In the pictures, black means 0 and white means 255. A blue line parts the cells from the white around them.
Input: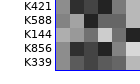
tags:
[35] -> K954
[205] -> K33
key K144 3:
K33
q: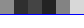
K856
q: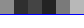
K421

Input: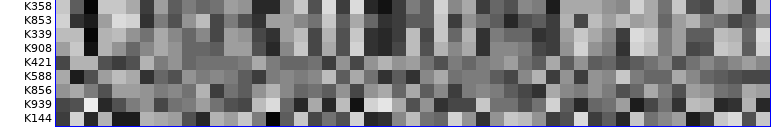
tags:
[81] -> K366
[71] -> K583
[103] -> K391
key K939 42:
K583
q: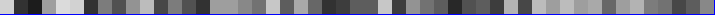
K853
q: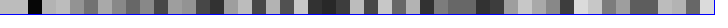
K339
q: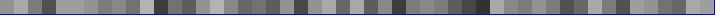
K856
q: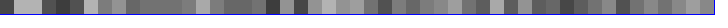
K421

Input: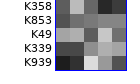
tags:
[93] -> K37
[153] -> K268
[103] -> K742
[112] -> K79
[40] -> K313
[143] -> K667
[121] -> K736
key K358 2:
K742
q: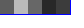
K358
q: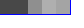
K339
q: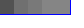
K853
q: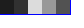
K939

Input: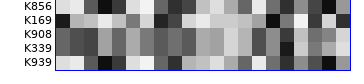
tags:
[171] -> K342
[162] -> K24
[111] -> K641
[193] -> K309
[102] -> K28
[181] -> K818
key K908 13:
K818
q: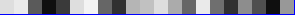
K939
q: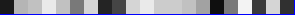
K169
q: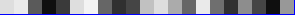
K856
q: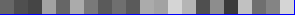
K908

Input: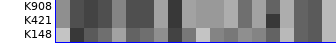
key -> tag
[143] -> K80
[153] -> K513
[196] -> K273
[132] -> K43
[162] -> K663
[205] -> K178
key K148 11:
K43
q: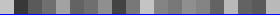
K148
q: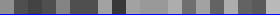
K908
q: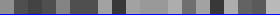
K421

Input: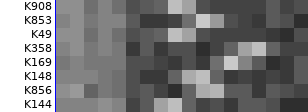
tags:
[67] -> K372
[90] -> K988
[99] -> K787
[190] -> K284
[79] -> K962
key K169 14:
K988
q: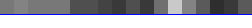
K169
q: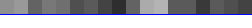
K856
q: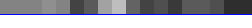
K144
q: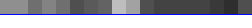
K49

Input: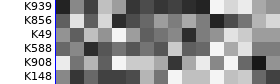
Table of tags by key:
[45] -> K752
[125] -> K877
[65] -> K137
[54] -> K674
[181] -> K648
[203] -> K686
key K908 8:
K674
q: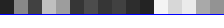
K939

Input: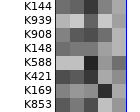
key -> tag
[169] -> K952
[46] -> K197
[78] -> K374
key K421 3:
K952
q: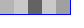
K939
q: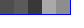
K421
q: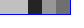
K588
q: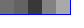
K144

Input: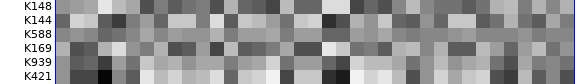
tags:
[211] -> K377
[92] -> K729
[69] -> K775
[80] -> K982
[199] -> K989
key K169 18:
K982
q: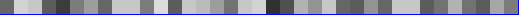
K144

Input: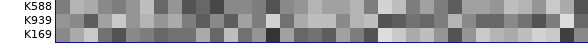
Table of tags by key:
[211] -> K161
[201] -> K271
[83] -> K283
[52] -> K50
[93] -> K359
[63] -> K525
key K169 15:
K50
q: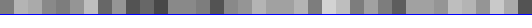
K588
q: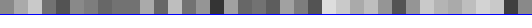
K169
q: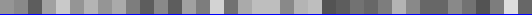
K939

